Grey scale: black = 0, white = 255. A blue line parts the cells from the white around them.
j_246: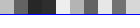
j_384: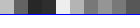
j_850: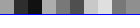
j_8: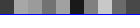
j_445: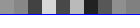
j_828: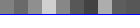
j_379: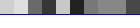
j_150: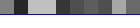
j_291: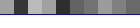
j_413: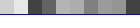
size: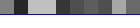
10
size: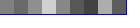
9
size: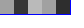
5
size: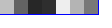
7
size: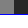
2
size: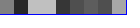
9

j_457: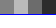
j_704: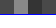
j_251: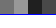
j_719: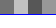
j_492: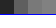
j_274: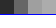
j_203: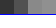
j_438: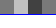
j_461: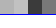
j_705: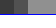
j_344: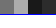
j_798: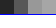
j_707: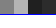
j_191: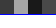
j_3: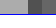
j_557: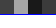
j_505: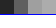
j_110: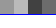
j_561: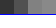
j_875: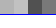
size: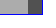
3
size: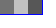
3
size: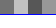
4
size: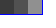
3
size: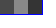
3
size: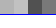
4
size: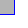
1

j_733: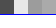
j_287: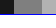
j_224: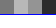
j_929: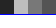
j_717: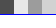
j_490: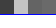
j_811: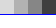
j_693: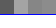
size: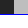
2
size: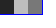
3

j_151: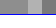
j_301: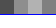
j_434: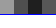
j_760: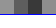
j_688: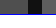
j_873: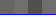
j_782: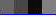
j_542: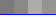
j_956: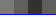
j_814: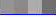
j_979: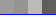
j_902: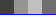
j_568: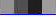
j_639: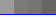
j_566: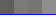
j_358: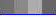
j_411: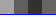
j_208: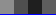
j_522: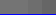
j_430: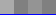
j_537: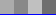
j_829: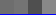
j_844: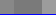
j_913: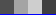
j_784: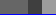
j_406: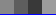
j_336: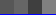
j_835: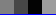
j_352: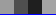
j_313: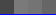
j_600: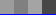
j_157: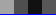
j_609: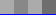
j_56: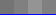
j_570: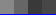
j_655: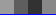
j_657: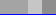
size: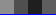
4
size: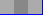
3
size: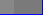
3

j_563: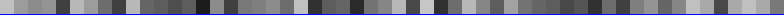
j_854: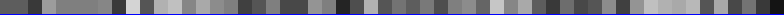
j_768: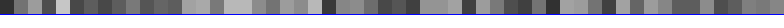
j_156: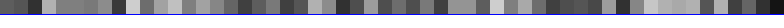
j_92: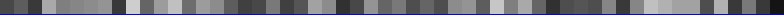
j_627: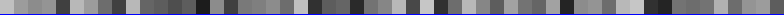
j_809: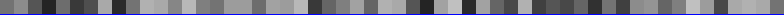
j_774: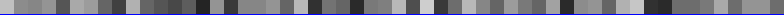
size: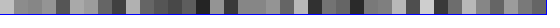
39
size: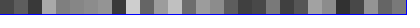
29
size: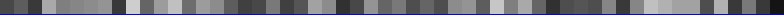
56
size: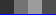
4
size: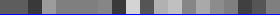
20
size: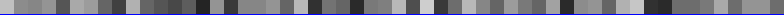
56
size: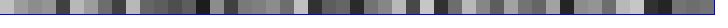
51

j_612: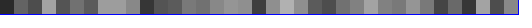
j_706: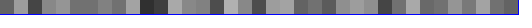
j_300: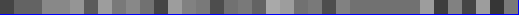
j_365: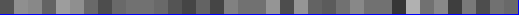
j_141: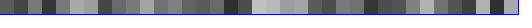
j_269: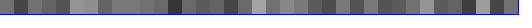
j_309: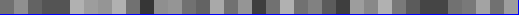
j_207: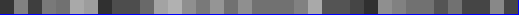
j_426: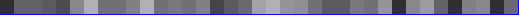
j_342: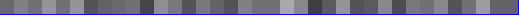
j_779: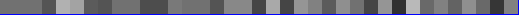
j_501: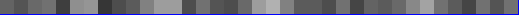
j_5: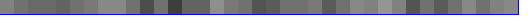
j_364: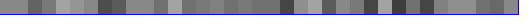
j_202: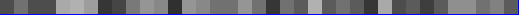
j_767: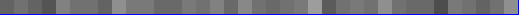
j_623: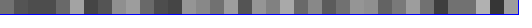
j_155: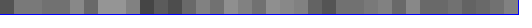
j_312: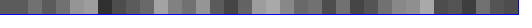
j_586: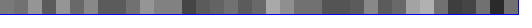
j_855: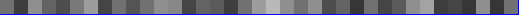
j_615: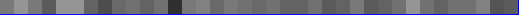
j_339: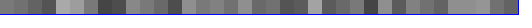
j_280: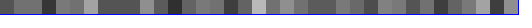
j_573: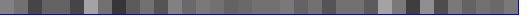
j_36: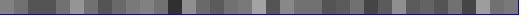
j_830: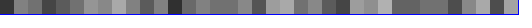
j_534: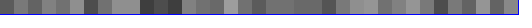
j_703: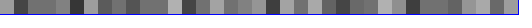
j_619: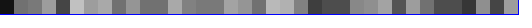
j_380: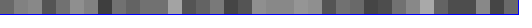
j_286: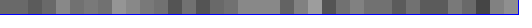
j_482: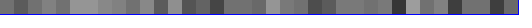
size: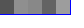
5
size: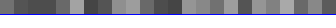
24
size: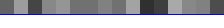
16
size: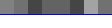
8
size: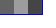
3
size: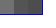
3

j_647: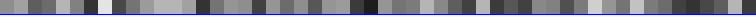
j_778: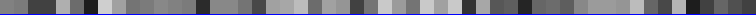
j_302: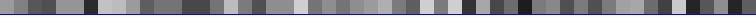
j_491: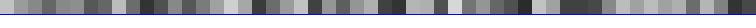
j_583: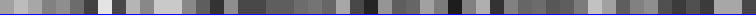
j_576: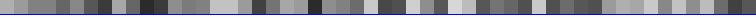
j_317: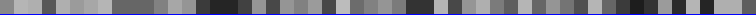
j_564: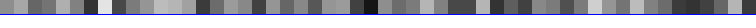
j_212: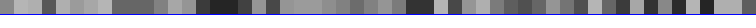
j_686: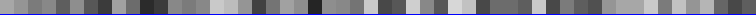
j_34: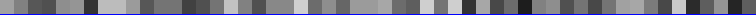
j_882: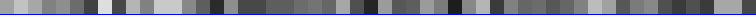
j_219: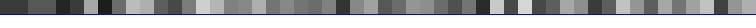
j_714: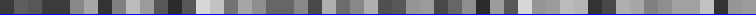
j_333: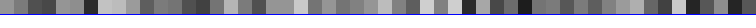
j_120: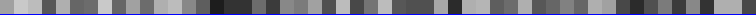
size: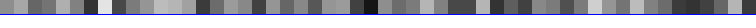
54
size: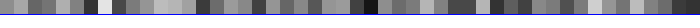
50

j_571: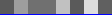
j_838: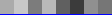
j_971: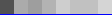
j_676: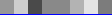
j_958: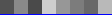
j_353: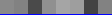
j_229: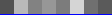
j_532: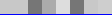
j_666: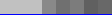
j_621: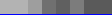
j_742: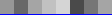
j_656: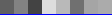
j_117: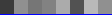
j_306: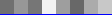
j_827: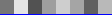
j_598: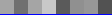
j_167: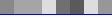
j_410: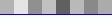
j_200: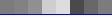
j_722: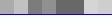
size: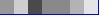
7
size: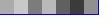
7
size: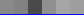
6
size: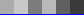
6
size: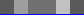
6
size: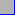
1

